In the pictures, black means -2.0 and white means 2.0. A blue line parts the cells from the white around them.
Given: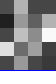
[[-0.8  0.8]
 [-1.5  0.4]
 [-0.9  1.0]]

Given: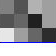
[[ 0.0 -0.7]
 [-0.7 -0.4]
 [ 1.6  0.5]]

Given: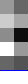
[[ 0.4 -0.4]
 [ 1.2  0.6]
 [ 0.2 -1.8]]

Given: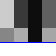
[[ 1.2 -1.1]
 [ 1.2 -1.1]
 [ 0.1  0.7]]

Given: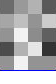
[[-0.3  0.4]
 [ 0.6  1.0]
 [ 0.3  1.8]]

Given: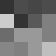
[[-1.2 -0.8]
 [ 1.2 -1.2]
 [-0.3  0.4]]
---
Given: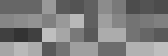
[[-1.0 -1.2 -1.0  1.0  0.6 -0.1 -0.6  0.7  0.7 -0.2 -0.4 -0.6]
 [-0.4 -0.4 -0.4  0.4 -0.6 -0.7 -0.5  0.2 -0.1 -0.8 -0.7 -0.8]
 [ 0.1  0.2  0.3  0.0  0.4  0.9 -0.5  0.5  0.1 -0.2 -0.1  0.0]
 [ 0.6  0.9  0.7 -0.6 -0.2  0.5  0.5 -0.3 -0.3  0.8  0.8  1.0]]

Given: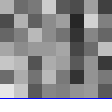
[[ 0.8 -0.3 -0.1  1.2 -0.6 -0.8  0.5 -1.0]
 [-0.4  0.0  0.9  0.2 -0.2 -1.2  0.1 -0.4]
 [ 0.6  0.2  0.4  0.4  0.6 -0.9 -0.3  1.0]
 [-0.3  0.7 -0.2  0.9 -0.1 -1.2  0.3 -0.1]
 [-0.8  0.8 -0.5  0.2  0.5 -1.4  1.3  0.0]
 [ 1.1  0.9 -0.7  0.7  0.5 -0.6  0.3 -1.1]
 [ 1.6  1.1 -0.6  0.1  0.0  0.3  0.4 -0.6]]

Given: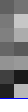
[[-1.0 -1.6]
 [-0.4 -0.6]
 [-0.5 -0.2]
 [ 0.3  0.4]
 [ 0.0  0.7]
 [-1.5  0.9]
 [-0.1  1.1]]

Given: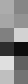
[[-1.3 -1.8]
 [ 1.5 -0.5]
 [ 1.0 -0.2]
 [ 0.7  0.1]
 [ 0.6  0.3]
 [ 0.0  1.3]]

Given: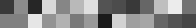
[[ 0.0  0.0  1.6  0.3  0.8 -0.1  0.4 -1.6  1.3  0.5  0.6 -0.4 -0.7 -0.9]
 [-1.1  0.2 -1.4  1.4  0.1  0.9  1.5 -0.7 -0.8 -1.1 -0.4  1.0  1.7 -0.2]]

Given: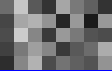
[[-1.0 -0.1  0.5  0.1 -1.1 -0.6 -0.3  0.7]
 [-1.3  0.1  0.8 -0.8 -0.2 -0.5 -0.7  0.3]
 [-0.9  0.6  0.8  0.3 -1.4  0.4 -1.6  0.4]
 [-0.3  1.1 -0.6 -1.2  0.6 -0.1 -0.5 -1.2]
 [-0.8  1.2  0.1 -1.1  0.4 -0.1 -0.7 -0.8]]

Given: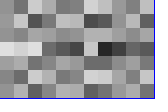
[[ 0.1 -0.3  1.2  0.8 -0.1  0.1  1.3  1.2  0.6  0.0  1.1]
 [ 0.3 -0.2  1.2  0.7 -0.1  0.0  1.3  1.0  0.4  0.0  1.0]
 [ 0.3  0.1  0.6  0.5  0.2  0.3  0.8  0.8  0.5  0.2  0.6]
 [ 0.5  0.7 -0.2  0.1  0.6  0.4 -0.3 -0.3  0.2  0.5 -0.1]
 [ 0.3  0.8 -0.5  0.1  0.8  0.7 -0.5 -0.2  0.4  0.7 -0.2]
 [ 0.4  1.1 -0.7 -0.1  1.0  0.9 -0.8 -0.6  0.3  0.9 -0.5]
 [ 1.5  1.3  1.5 -0.3 -0.6 -0.9  1.1 -1.4 -1.0 -0.4 -0.6]]
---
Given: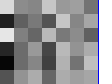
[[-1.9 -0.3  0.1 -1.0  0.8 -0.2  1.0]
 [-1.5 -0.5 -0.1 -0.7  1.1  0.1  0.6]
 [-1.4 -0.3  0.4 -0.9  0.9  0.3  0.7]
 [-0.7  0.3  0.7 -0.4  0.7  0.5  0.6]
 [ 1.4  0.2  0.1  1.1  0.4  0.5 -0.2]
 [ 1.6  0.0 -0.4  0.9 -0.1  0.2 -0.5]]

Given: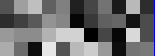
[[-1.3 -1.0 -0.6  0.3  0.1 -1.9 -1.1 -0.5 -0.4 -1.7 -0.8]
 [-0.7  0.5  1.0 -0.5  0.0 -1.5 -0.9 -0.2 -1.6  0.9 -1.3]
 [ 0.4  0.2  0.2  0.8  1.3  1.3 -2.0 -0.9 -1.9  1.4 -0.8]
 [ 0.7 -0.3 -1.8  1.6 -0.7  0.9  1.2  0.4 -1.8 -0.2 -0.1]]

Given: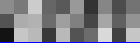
[[-1.7  1.1  0.9 -1.1  0.9 -0.7 -0.3  1.4 -1.0  1.1]
 [-0.7  0.7  0.8 -0.3  0.5  0.0 -0.9  0.6 -0.5  0.3]
 [ 0.2 -0.1  1.2 -0.4 -0.6  0.4 -1.2  0.1 -0.8 -0.2]]

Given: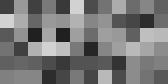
[[-1.0  0.4 -1.0 -0.1 -1.1  1.3 -0.8 -0.2  0.7 -0.3  0.1 -0.5]
 [-0.6  0.3 -1.5  0.6 -1.5  0.5 -0.3  0.5  0.4 -0.5  1.0  0.9]
 [-0.5 -0.4 -0.5 -0.8 -1.1 -0.7 -0.7 -0.6 -1.2  0.2 -0.1  0.0]
 [-0.2 -1.0  0.8  1.3  1.0 -0.1 -1.4  0.1  0.5  0.9  0.6  0.2]
 [ 0.0  0.1  0.1 -1.3 -0.9 -0.1 -0.9  0.9 -0.8  0.2 -0.2 -0.6]
 [ 1.3  0.7 -0.4  0.4  0.3  0.8  0.1  0.3 -0.7 -0.9 -1.3 -0.3]]

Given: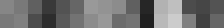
[[-0.1  0.0 -0.8 -1.3 -0.6 -0.2  0.2  0.4 -0.3 -0.2 -1.5  0.9  1.2  0.0
  -1.0 -0.4]
 [ 0.1 -0.1 -0.5 -1.1 -0.7 -0.4  0.4  0.3  0.2 -0.5 -1.4  0.8  1.0 -0.8
  -0.9 -0.7]]

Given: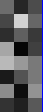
[[-1.6 -0.7 -0.1]
 [-1.3 -0.5 -1.1]
 [-1.2 -1.5 -0.6]
 [-0.9  1.3 -0.4]
 [-0.3 -1.4 -0.8]
 [ 0.2 -1.8  0.3]
 [ 0.6 -1.9 -1.0]
 [ 0.9  0.4 -0.1]]
